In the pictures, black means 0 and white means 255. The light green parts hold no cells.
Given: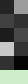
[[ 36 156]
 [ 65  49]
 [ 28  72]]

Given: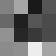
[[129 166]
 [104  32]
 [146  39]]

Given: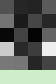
[[ 82  38]
 [116  26]
 [  8  67]]

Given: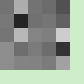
[[115 173]
 [120  36]
 [117 184]]

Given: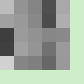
[[188 147]
 [160 153]
 [ 62 155]]

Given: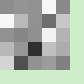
[[141 148]
 [247 185]
 [145 134]]

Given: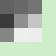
[[ 97 104]
 [ 59 143]
 [133 238]]

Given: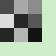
[[ 75 168]
 [221  39]
 [ 37 181]]
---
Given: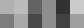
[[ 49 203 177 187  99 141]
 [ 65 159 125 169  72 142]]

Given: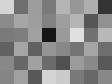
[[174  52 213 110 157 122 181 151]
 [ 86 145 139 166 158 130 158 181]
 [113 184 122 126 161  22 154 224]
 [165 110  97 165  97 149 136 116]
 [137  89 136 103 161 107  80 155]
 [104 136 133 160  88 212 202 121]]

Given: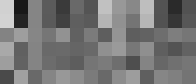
[[ 42  82 209  24 133  91  58 105  84 193 152 136 190  83]
 [ 54  87 211  36 133  90  65  95  90 181 145 116 182  82]
 [126 118 131 158 134 118 146  97 123  94 148  94  98 110]
 [ 83  98 169  96 132 105 106 101 105 144 154 119 143  95]
 [112 118 158  98 132 108 101  93 117 123 110  78 132 103]
 [128 116  74 161 105 133 152 140 123 105 140 157  95 134]]

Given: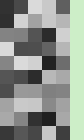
[[201  95  50  73 218]
 [199 182  47 210 162]
 [ 43 208 131 129  84]
 [ 99 182 217  77  78]
 [ 33 109 133 218 209]
 [184 169  85  76  44]
 [128 131  77 153 152]
 [137 162 163 201 199]
 [ 32 168 169 133  49]
 [199  62  56  87  71]]

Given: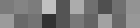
[[112 147 123 132 124 193  84 172 112  79]
 [105 152 155 105 115  50  84 120 100 162]]

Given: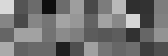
[[ 50 125 217  84 107  14 108 158  73 124 185  47]
 [ 53 129 133  73 134 117 164 151  99 162 136 214]
 [102 147 101 162 162 115 139 127  92  87  93  49]
 [ 61  78 171  98 105 105  31  79 161 117 103 110]]

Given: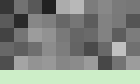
[[122 119  54 114  88  33 172 184 124 136]
 [121  84  90  42 135 127 103 118  92 130]
 [ 93 124  67 117 156 146 121 102 106 130]
 [193 112 104  94 111 140 125 100  74 105]
 [115 156  78 164 147 152 134 139 155  71]]

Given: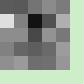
[[139 123  91  89 116]
 [ 81 175 223 129  19]
 [147 120 141 141  72]
 [106 156 129 102  94]
 [112 150 143 154 110]]
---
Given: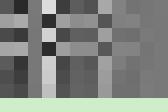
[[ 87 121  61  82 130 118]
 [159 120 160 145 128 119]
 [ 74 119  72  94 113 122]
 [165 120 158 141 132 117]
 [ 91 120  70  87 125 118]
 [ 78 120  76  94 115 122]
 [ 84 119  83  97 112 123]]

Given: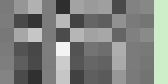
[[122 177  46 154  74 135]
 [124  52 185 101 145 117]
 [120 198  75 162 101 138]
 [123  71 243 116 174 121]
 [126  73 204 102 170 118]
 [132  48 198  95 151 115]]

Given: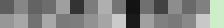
[[ 93  99 159 124 116 112 141 128]
 [151 114 122 146 202 160 121 200]]

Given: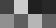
[[ 66  32]
 [144 182]]

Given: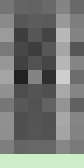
[[117  98 132]
 [138  92 153]
 [155  86 184]
 [121  62 165]
 [151  82 182]
 [165 132 206]
 [145  84 168]
 [119  82 147]
 [144  84 167]
 [143  85 164]
 [126 103 134]]

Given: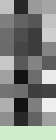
[[194 154]
 [127  86]
 [108  60]
 [107  60]
 [200 132]
 [160 108]
 [115  62]
 [175 127]
 [143  98]]
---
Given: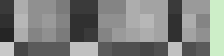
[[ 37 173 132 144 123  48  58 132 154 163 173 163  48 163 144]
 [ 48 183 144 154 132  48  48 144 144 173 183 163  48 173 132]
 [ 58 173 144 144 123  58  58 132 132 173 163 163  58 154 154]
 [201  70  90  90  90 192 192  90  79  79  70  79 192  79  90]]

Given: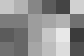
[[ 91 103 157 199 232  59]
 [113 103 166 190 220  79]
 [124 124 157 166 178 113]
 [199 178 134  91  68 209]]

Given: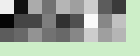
[[  5  69  69 126  49  80 250 135 193]
 [ 92 104 147 114 104 135 205 159 181]
 [238  17 171 114 181 159 205  92  58]]

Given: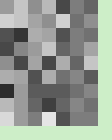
[[ 44 155  91  91  91 113 134]
 [ 72 134 155 197 101 125 164]
 [ 81  53 173 164  81 125 113]
 [143  72 164  72 173 101 197]
 [155 197 143 185  72 125 101]
 [173 164  81 173 113 134  91]
 [185 155 101  63 101 134 113]
 [208 197 164 143 208 113 143]
 [217 155 125 229  81 125 125]]

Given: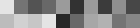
[[188 209 198 228  39 104 167 178 116 134]
 [228 116  83 104 155  50 155  59 143  71]]

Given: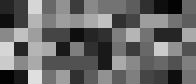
[[  3  25 223 115 158  48  93 146  93 127  69  60  14 115]
 [ 14  60 181 127 158 146 170 193  48  69 158 158 115  93]
 [ 37  60 214 104 146  60 137 115 115  93  48  14   3 104]
 [137 193 158  69  69  14  37  48 127 181 115  37  37 170]
 [203 137 170  81  81  81  81  25 170 137  93 104  81 127]
 [214  37 181 170  25 127  48  25 115  60 104 203 146  81]]

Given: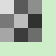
[[120 189  49]
 [166  60 109]
 [221  90 142]]

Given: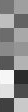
[[ 64 201]
 [ 86 179]
 [108 168]
 [117 159]
 [138 149]
 [190  98]
 [224  76]
 [246  44]]

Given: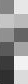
[[ 47 219]
 [ 58 242]
 [ 90 164]
 [132 231]
 [144 100]
 [197 186]]
